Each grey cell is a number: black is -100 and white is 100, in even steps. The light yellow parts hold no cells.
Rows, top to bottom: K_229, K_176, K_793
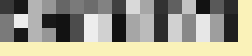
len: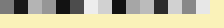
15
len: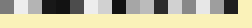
17
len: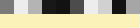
10
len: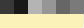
6
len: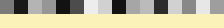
16
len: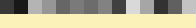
14
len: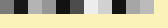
11

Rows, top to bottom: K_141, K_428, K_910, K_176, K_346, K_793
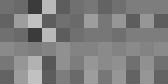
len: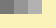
3
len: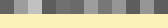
12
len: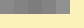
5

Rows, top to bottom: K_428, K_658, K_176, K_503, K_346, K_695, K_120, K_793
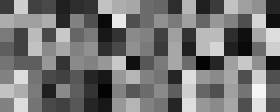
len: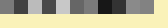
11
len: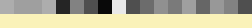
18
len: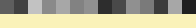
14
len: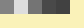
5
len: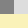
2

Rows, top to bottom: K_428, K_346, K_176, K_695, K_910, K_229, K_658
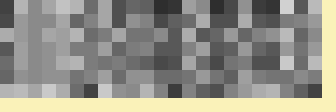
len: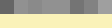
8
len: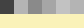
6
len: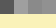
4
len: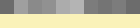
10

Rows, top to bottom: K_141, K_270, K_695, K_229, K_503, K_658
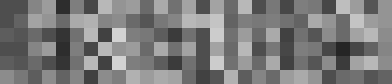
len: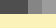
4
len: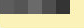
5
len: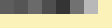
7
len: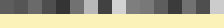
16
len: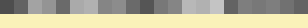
22
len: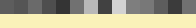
14

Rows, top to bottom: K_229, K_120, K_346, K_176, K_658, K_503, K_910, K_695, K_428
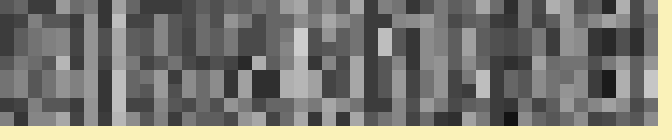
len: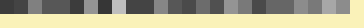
25
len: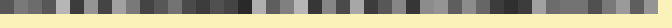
47
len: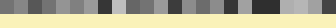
24
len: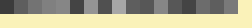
17
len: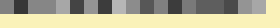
19
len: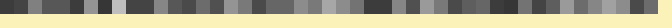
47
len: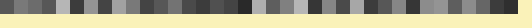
37

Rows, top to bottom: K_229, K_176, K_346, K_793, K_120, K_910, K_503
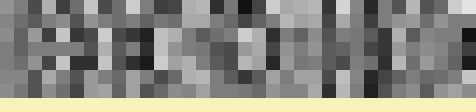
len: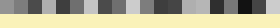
20
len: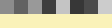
8
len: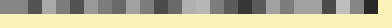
27
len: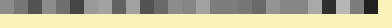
27

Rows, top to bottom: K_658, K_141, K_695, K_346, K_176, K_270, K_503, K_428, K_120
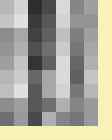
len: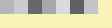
7
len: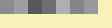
7
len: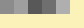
5
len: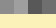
4
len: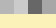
4
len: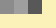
3

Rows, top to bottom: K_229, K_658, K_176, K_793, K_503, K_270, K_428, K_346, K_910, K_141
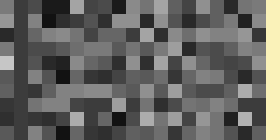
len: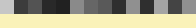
14
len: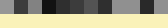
12
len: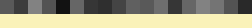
18
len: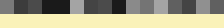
16
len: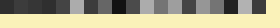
19

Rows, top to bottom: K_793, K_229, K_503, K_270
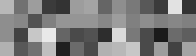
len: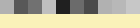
10
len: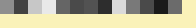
13
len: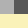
2
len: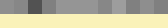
12
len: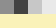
4
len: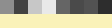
8
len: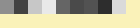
9

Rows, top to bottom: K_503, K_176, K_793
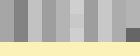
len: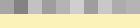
10
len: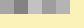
5
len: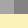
2
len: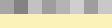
8

